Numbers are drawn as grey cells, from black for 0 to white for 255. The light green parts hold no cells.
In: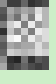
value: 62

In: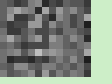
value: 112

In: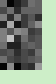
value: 46

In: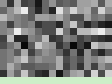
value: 77

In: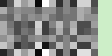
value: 224
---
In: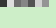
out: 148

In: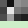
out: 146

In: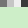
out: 116

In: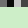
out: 68

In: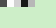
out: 183

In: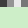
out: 119

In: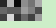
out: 171
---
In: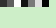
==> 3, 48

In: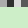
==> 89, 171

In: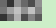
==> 145, 51

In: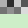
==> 86, 114

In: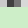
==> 216, 202

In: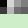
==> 126, 58
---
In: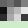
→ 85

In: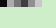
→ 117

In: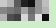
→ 91

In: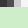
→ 205

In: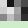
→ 120

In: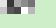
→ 169

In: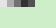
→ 113

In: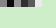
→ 150

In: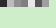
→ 143
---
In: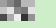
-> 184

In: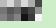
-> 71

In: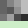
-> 189

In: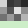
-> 41

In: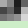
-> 98

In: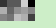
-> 0

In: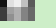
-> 90
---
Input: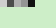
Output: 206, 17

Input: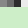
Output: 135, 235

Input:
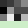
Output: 45, 183

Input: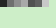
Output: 36, 200

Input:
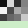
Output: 17, 201

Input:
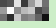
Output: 73, 16

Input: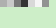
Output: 175, 146
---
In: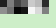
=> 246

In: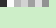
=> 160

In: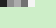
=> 172

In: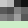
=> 116

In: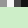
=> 246

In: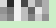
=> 131

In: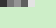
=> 149

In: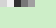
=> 49

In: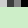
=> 61

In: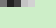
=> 65
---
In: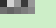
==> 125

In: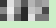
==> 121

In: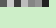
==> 148

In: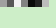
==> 36

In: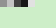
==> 23

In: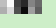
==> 158

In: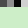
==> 7

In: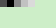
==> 193

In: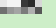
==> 176

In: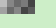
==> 68
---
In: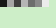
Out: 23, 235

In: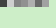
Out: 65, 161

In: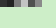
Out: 50, 138

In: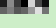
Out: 30, 114

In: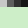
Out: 199, 21

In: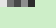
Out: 228, 43

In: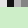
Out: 228, 132

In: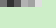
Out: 117, 222
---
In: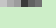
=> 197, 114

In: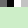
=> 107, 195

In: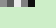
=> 142, 14

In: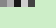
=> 135, 67

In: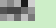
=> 164, 121

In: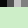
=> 7, 128

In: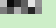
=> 188, 135

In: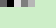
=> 101, 182
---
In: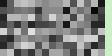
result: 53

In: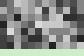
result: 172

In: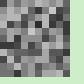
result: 57

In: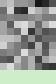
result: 164

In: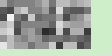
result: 159

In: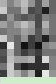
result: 175

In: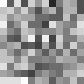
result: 224

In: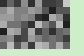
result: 86

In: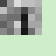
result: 166
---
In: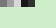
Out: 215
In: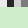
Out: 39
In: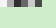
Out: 103
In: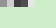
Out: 62
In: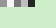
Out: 119
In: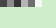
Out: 180
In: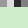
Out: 222
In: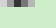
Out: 52
